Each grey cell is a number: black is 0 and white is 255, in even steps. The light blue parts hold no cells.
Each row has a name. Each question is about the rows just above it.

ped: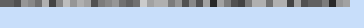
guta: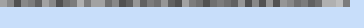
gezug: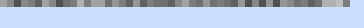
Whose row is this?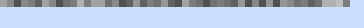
guta
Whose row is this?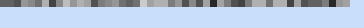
ped
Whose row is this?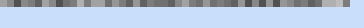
gezug

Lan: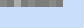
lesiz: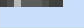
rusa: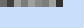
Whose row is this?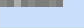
Lan
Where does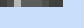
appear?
lesiz
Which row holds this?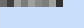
rusa

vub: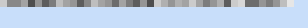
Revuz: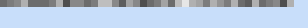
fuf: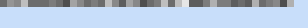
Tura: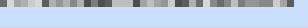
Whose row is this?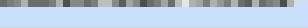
Revuz
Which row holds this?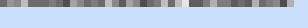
fuf
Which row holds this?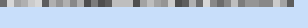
Tura

